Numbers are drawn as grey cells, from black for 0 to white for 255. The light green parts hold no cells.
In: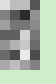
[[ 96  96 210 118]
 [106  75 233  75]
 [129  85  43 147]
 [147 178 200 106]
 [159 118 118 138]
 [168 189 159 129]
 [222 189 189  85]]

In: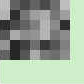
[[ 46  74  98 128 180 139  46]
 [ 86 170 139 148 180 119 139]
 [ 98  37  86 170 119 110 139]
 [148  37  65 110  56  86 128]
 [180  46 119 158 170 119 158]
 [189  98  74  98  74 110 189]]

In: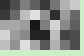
[[ 46  77 126  96  58 117 178 201]
 [ 58 105 190 223 146  46 156 105]
 [167 167 156  24 126 212 137  96]
 [190 146 223 167  87 178 117  77]
 [212 156 137  35  35 190  67  77]]

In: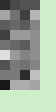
[[ 24 173 173 164]
 [ 44  73  82  82]
 [ 64 154 154 142]
 [ 82 122 113 132]
 [ 91 103  91 132]
 [113 103  91 142]
 [122 122  44 191]
 [164 113  64 182]
 [223 154 132 142]]

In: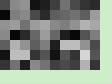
[[  8 126 137  74  42  94 103 114  94 156]
 [ 18 189 189  52  84  18  84  52 213  84]
 [ 52 114  30 137 114  63  74  63 177  52]
 [ 74 137 146  18  30  63 114  74  52  42]
 [ 94 177 146  94 126  30 189 189 146  74]
 [137   8  42 103 156 103  30   8  84 126]
 [146 156 114 156 167 137 126 146 177 167]]

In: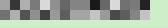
[[113 175  83 143  65 153  94 164 164 195 153  74  94 132 195]
 [164  55 175 122 217 143 103 132 132  25 103 217 113 122  34]]

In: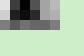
[[125  91 113 103 103 125]
 [207  32  13  42 164 176]
 [226  61   3  82 164 185]]

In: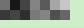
[[ 56  68  46 122 132  80 102]
 [113  24  68 132  90 166 198]]

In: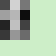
[[ 35 192  65]
 [ 56 150 107]
 [ 74 210 119]
 [160 182  13]]
